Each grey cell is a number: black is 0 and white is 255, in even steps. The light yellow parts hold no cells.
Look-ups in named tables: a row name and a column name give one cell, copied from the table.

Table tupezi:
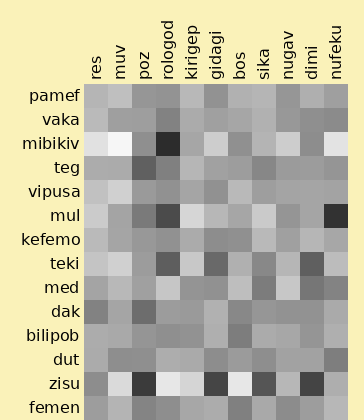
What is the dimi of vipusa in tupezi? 165
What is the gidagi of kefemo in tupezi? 141
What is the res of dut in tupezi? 171
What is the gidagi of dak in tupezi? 177
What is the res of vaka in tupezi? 186
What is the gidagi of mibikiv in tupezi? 205
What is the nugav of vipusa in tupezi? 164
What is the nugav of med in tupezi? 199
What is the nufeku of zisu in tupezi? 174
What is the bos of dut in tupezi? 155
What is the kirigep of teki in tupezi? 200
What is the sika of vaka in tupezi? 177
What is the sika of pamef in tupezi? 181

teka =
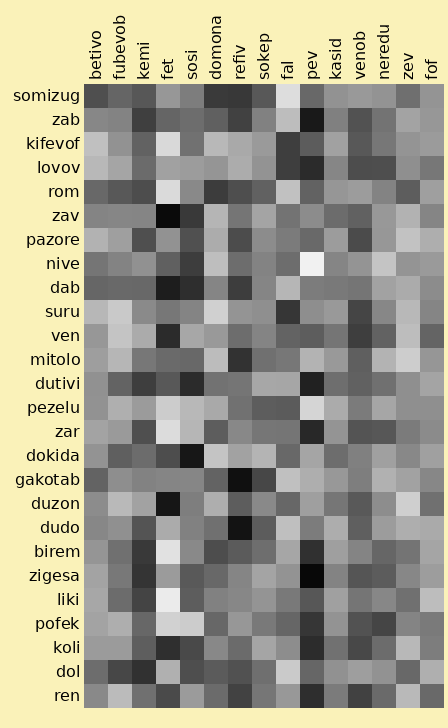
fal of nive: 109
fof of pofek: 122
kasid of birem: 159
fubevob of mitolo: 182
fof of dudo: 170
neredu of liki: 135
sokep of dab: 133
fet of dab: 29
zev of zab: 163
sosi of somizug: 125
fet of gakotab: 133
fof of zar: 139
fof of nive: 154

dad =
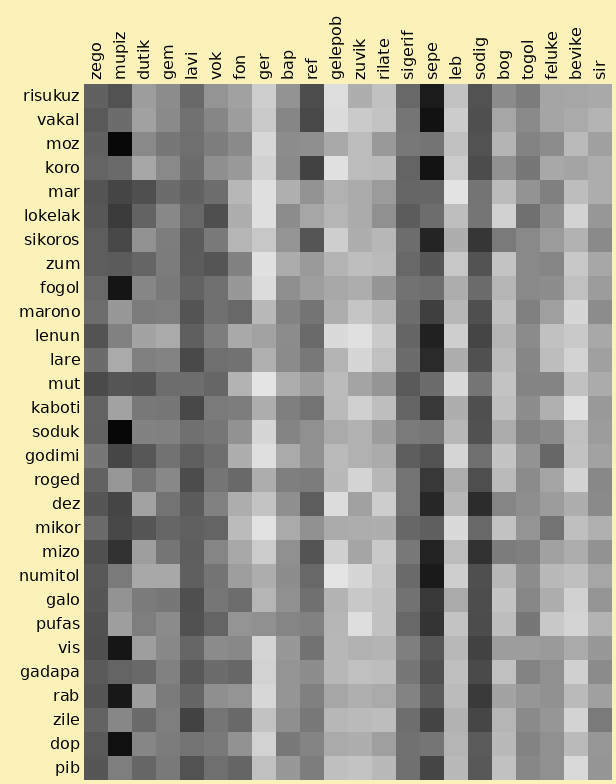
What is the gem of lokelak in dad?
136
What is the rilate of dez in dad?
205
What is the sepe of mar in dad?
102
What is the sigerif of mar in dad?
102
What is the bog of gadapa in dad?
192
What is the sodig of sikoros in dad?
54
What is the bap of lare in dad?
139
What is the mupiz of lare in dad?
170
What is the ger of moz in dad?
215
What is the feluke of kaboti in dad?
176
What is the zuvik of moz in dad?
188
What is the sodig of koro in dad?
76
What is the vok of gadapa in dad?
108

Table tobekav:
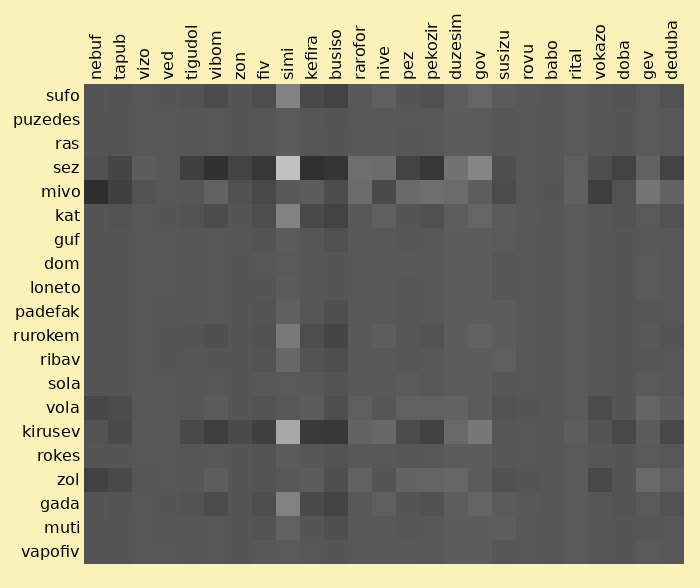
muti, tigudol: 86
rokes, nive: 88
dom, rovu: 87
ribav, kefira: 83
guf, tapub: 84
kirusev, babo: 86
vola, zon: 85
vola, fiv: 83
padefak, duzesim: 92
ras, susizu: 86
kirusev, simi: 168
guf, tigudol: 86
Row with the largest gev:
mivo

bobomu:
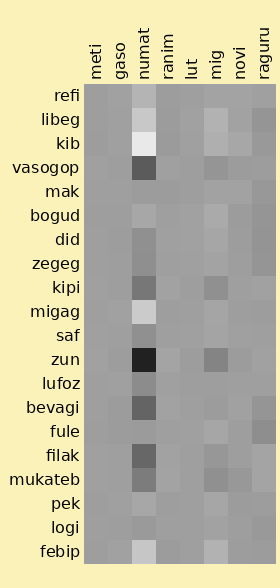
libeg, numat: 200
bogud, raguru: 149
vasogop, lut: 158
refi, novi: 163
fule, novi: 158
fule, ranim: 159
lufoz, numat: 140
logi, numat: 154
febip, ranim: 156
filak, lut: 159
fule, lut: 160
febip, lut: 159
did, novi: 157
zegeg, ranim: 159
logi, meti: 159
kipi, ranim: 162
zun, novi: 156
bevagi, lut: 159
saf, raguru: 159
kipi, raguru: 161
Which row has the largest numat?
kib

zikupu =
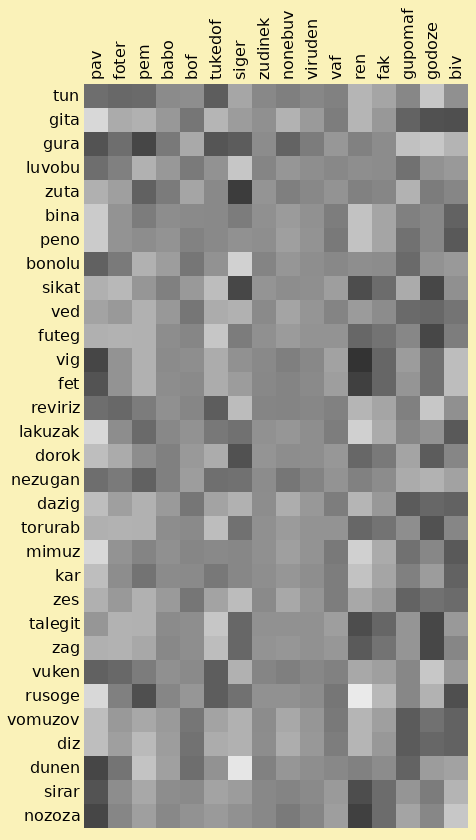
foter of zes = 153
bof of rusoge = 150
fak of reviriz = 165
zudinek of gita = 144
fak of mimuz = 171
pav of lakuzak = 216
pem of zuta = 97
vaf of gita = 125
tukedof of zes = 163
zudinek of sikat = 148
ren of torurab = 103

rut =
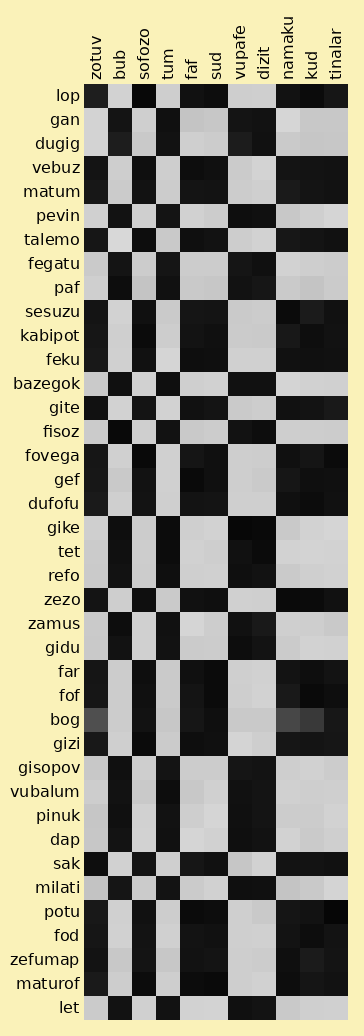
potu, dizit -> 201
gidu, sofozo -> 208
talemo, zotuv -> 22
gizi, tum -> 203
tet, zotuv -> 203
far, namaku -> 19
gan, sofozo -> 207
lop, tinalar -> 22

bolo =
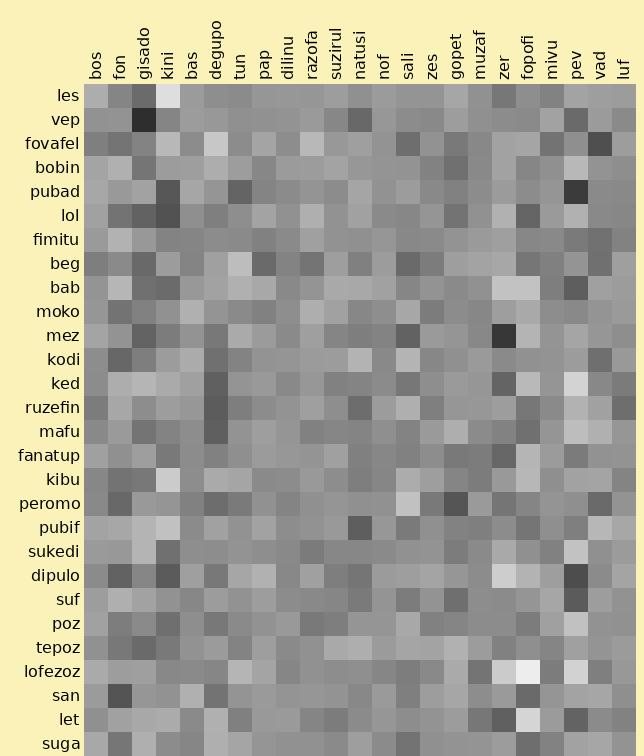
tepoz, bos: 145
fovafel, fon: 116
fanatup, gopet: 121
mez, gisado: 99
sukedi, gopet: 124
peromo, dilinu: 132
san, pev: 163
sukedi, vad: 144
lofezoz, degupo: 134
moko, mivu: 141
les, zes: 148
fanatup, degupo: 129
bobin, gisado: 117
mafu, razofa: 129
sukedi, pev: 194
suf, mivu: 166

